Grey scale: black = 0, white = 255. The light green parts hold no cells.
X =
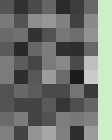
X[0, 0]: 84
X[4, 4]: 136
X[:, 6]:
[103, 138, 146, 103, 191, 203, 58, 101, 128, 154]
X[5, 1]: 46
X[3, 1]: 41
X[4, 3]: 123
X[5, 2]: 87
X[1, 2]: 141
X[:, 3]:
[102, 150, 82, 124, 123, 156, 74, 90, 82, 167]
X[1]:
[122, 83, 141, 150, 129, 65, 138]
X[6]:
[82, 104, 91, 74, 74, 116, 58]
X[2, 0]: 106
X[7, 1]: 68
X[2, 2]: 50
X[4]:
[124, 92, 70, 123, 136, 74, 191]
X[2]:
[106, 113, 50, 82, 118, 109, 146]
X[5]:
[123, 46, 87, 156, 107, 27, 203]

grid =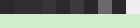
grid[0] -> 42
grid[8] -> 40
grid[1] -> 48
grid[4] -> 42

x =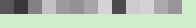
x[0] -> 87
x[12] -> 150
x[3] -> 194
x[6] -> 167

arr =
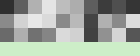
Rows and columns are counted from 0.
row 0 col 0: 47
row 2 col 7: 145
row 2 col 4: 218
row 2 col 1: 175
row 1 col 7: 177
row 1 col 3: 218
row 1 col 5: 185
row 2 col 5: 209

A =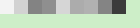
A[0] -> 243
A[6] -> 177
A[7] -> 132
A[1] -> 210

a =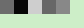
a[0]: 108
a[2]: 206
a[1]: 6
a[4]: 136

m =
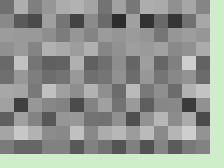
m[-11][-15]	112
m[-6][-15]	111
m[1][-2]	113
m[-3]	[95, 160, 131, 87, 150, 152, 115, 114, 144, 79, 146, 182, 140, 171, 75]
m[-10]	[137, 90, 74, 159, 117, 67, 139, 106, 45, 160, 50, 105, 53, 113, 167]
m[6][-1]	195
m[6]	[167, 164, 121, 192, 160, 142, 178, 143, 108, 186, 121, 143, 108, 177, 195]
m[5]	[111, 152, 126, 109, 115, 153, 111, 117, 145, 108, 151, 117, 136, 147, 107]
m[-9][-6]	155
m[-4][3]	135
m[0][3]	150
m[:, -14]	[174, 90, 153, 154, 194, 152, 164, 64, 160, 199, 102]
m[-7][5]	176
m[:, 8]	[161, 45, 149, 145, 141, 145, 108, 115, 144, 183, 84]
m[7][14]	145
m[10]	[123, 102, 102, 129, 129, 88, 129, 114, 84, 128, 82, 132, 91, 121, 130]
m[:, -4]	[170, 105, 118, 161, 102, 117, 143, 135, 182, 138, 132]
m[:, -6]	[119, 160, 155, 158, 101, 108, 186, 154, 79, 156, 128]
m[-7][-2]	206
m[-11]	[112, 174, 127, 150, 172, 178, 164, 115, 161, 119, 173, 170, 144, 166, 133]
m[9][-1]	147
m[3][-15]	144
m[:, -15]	[112, 137, 156, 144, 105, 111, 167, 161, 95, 165, 123]
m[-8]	[144, 154, 132, 177, 169, 157, 176, 134, 145, 158, 154, 161, 137, 145, 171]

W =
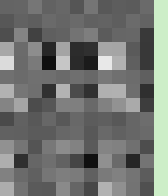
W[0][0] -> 100
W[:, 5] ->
[85, 106, 115, 44, 42, 111, 75, 127, 104, 106, 130, 69, 123, 101]
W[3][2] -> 141
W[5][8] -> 112
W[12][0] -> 129
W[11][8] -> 106
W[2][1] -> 132
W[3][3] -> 39
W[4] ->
[219, 106, 122, 15, 198, 42, 27, 232, 177, 95, 56]
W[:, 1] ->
[101, 98, 132, 107, 106, 107, 118, 165, 97, 96, 117, 47, 106, 114]
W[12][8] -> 129
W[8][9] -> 102
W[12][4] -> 126
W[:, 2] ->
[118, 94, 65, 141, 122, 112, 111, 76, 88, 91, 84, 102, 96, 90]
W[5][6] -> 104
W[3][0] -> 167
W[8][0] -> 74
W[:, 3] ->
[98, 106, 95, 39, 15, 111, 48, 86, 103, 91, 120, 111, 118, 89]
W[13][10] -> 80
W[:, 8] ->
[93, 94, 102, 165, 177, 112, 177, 146, 88, 97, 129, 106, 129, 144]
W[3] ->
[167, 107, 141, 39, 164, 44, 48, 166, 165, 90, 56]
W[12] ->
[129, 106, 96, 118, 126, 123, 96, 122, 129, 116, 92]
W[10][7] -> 132
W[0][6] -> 117
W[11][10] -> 116
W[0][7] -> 88
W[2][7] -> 91
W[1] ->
[87, 98, 94, 106, 101, 106, 97, 99, 94, 107, 99]

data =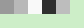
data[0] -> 153
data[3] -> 47
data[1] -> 184

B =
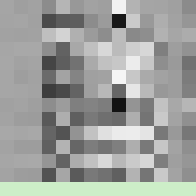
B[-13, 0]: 165
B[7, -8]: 131
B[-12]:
[164, 165, 161, 75, 91, 94, 140, 155, 24, 202, 153, 174, 162, 150]
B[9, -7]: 224
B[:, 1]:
[159, 165, 161, 168, 162, 158, 165, 163, 157, 166, 157, 168, 157]
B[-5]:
[163, 157, 156, 89, 174, 95, 121, 111, 106, 174, 116, 201, 163, 144]
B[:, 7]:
[159, 155, 141, 216, 193, 162, 184, 125, 111, 224, 115, 217, 113]
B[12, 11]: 201
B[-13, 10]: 165
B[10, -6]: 127
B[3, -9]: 168
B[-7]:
[166, 165, 163, 61, 73, 99, 159, 184, 102, 230, 185, 152, 157, 128]
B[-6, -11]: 141
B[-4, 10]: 228
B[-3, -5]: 174
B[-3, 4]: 179
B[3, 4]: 98
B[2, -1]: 172
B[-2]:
[166, 168, 169, 149, 99, 172, 193, 217, 184, 202, 215, 126, 159, 150]
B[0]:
[165, 159, 162, 140, 181, 152, 162, 159, 242, 179, 165, 164, 160, 139]
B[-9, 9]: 236
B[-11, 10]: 142
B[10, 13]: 143
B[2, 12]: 166
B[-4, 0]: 168
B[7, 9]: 148
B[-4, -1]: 119

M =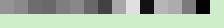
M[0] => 148
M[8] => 168
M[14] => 2
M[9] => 224
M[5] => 136
